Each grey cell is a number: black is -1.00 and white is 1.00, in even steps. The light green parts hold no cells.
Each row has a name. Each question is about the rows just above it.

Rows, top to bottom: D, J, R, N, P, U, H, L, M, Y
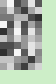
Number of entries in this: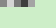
5
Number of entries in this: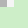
2
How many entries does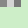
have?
3
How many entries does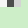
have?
3

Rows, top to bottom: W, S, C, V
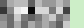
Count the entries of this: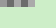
5
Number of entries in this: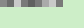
9
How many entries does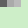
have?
3
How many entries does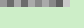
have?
10

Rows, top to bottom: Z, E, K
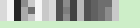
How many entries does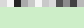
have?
12
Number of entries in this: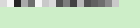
17

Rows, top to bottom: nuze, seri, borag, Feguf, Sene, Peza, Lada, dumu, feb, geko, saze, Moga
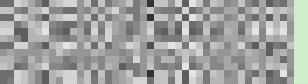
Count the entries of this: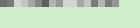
17
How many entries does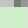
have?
4
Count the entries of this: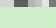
8

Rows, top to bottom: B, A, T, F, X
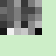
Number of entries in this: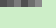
6
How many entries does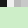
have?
4
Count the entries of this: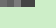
5
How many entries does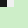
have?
2
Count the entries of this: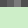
4
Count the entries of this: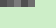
5

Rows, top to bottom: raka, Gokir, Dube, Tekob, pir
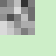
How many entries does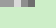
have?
5
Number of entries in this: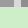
4
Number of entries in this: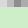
4
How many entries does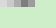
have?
5
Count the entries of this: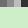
4

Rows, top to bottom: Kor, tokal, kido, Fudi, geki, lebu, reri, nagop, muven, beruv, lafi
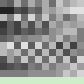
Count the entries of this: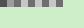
9
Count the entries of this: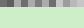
12
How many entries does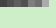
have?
7
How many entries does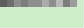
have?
11

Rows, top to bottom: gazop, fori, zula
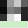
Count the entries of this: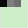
3
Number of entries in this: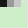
3
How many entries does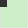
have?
1
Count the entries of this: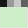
4

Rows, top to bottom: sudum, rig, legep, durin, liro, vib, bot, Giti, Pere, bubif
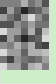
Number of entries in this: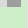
3
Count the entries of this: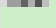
7
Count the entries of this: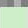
4
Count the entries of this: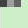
3
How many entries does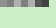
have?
7
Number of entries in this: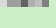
7

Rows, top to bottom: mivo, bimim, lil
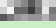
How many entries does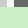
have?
4
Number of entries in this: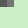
2
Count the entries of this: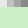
4
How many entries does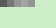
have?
5
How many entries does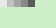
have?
5
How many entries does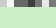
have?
8

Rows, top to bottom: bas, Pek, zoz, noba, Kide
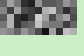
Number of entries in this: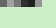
6
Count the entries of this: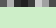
8

